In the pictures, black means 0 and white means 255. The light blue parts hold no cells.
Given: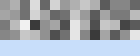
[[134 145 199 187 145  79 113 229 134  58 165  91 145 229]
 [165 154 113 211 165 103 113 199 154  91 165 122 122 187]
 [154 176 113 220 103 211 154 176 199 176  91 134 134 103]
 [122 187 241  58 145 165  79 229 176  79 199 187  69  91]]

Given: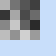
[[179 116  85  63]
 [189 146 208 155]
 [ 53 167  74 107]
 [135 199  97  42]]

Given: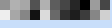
[[238 167 134  18 219 105  48  29  60 134 208]
 [146 177 167  82 177  93  70  38   0 156  70]]

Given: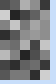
[[207  36  68  97 153]
 [ 68  46  97 109  56]
 [ 46  87 142 153 142]
 [ 78  97 175 142  56]
 [121 109 175  68 197]
 [ 87 121 121  46 207]
 [185 130  36  78 130]
 [130 197 121 165 142]]

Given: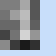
[[138  58  26  48]
 [104 104 178  95]
 [ 67 115 211 149]
 [126 126 167  86]
 [115 158 188  86]]

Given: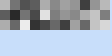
[[ 93  41 116  73 225 126 149 137 173 196 126]
 [173 104 236  51  73 104  63 161 104 196 215]
 [185 116  82  93 173 137 161 149  63 149 185]]
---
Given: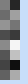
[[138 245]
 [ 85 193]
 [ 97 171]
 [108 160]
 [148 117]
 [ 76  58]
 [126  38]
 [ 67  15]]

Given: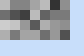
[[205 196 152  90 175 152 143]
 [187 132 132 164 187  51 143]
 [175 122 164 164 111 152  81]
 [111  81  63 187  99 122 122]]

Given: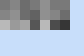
[[185 154 165  86 185  76  54]
 [133 144 109  98 144 133 109]
 [121 133 109 121 144 121 121]]

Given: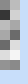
[[221 245]
 [107 221]
 [ 54 210]
 [138 188]
 [188 168]
 [147 138]
 [168 107]]

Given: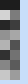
[[146 167]
 [199 156]
 [211 124]
 [ 49 114]
 [134  91]
 [179  82]
 [ 38  61]
 [ 29  29]]

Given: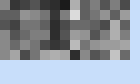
[[137 165  75 117 165 175 165  45 137  84 106 195 106]
 [137 106 137 117  75  54  66 186 117 147 156 156 165]
 [ 96  96 147 137 117  54 126 219  96 117 147  96 156]
 [137  84 106 126 126  45  84 156 147  84 126 175 126]
 [ 84  66 117 117  96  45  75 106 106  96  75 175  96]
 [137  54  66  84  54  45  27 175  96 126  84 126  75]]
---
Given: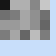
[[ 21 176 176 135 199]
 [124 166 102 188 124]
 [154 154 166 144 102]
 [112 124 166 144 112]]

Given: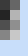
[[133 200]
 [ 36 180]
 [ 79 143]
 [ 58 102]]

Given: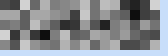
[[167 167  95 167 167 146 135  63 199 115 155 115  95  14  63  84]
 [115 126  95 189 135  95  45  54 155  84  34 126 146  84 155 115]
 [135  84 199 146 126 115 178 135 178 104 155 178  75  75  95 178]
 [ 75  63 210 104 178 126 135 146 189 115 189 178  54  34  63 210]
 [210  54 155  54  14 126 189  95 104 167 155 126 155 104  84  75]]

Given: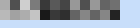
[[185 162 173 196  25  57  47 100 134 100 134  35]
 [173  80 207 123  57  89  69 152  80 152 100 112]]

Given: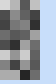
[[216 182  88 193]
 [172 172  37 109]
 [204 149 204  97]
 [ 77 139  97  67]
 [ 67 119 130  48]
 [109  88  97 161]
 [130  67 149  88]
 [ 77  48 161 109]]

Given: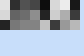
[[ 35 120 131 131 194  59 153 184]
 [216 100 109 142  35 206 174  59]
 [226  47  82  70  13 216 236  24]]

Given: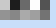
[[147 135 170 159 115]
 [201  29 106 253  83]]

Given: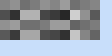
[[145 156 112 112 124 156 156 100 112 124]
 [133 145 112 124 145 133 156 112 124 133]
 [ 89  58 167 167  79  70  49 197 133 100]
 [ 79  49 178 178  70  58  39 207 145  89]]
